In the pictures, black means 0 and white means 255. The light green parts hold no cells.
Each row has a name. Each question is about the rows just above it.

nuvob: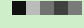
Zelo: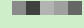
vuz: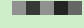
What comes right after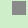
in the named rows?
[64]
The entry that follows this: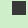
[145]

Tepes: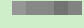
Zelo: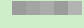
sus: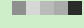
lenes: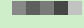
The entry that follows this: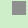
[215]
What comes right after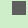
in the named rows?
[122]
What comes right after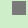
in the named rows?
[70]
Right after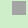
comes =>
[171]
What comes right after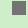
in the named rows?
[130]
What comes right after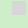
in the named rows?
[186]

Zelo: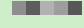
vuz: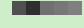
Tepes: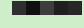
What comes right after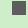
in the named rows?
[177]
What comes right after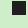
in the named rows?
[39]
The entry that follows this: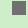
[119]
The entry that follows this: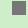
[127]
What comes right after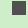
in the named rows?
[47]
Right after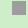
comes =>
[87]

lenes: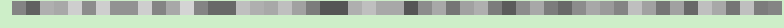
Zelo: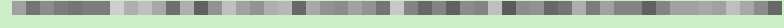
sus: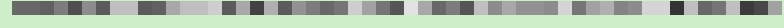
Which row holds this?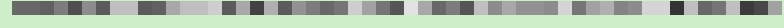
sus
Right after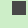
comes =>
[161]
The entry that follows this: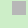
[104]
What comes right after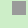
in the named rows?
[132]
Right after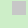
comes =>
[132]
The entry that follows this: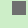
[175]

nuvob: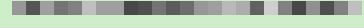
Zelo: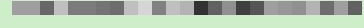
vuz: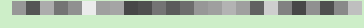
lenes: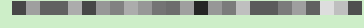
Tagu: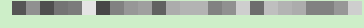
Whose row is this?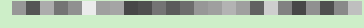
vuz
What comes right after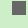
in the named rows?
[191]
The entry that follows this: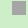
[71]
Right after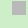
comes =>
[172]
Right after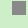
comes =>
[191]

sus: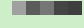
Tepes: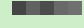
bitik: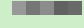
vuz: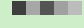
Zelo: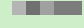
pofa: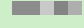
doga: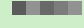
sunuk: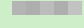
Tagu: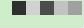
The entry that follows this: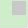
[132]
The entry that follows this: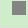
[174]
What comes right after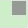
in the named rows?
[118]
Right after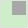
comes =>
[84]

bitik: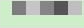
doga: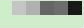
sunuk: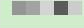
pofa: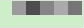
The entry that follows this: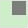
[197]
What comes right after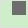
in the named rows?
[24]
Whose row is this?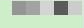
sunuk
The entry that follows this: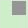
[163]
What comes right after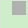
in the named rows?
[102]
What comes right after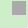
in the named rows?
[117]
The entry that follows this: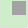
[212]

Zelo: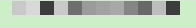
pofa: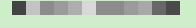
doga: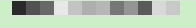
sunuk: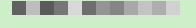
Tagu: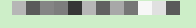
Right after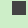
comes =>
[195]
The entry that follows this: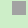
[168]
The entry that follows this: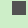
[104]
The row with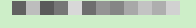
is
sunuk

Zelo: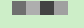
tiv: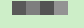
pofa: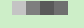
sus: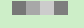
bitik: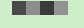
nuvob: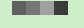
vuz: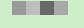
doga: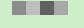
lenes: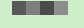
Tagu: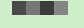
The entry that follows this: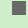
[168]
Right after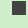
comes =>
[160]
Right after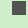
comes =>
[147]

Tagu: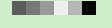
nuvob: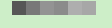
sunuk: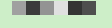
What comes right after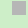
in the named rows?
[5]
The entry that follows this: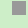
[238]
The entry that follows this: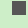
[120]
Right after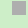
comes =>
[167]
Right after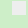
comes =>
[182]
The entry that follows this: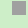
[59]
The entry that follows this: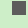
[120]

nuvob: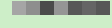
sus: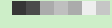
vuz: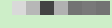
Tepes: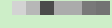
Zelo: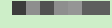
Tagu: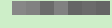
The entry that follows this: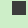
[142]
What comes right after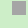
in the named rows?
[142]
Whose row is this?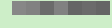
Tagu
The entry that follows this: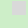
[183]
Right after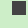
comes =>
[177]

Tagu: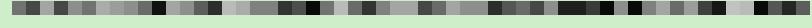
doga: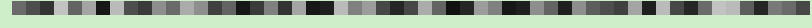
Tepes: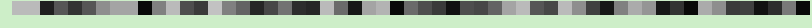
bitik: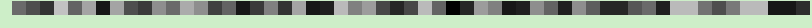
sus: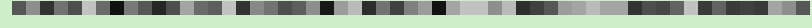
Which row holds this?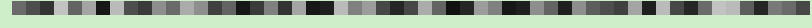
doga
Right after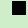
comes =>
[38]
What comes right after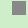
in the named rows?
[114]
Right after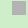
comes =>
[9]
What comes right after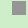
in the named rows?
[23]

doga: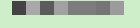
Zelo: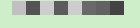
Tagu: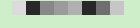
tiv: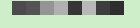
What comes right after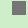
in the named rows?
[155]
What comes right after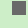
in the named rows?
[98]
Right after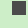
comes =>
[83]

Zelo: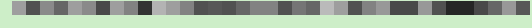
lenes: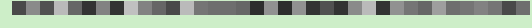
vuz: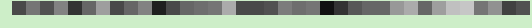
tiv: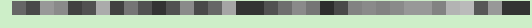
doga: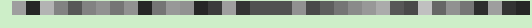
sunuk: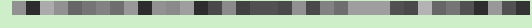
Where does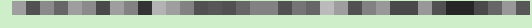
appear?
Zelo
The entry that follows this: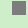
[110]
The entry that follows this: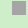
[51]
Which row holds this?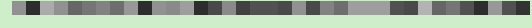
sunuk
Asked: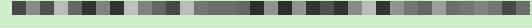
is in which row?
lenes
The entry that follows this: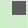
[117]
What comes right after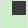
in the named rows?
[158]

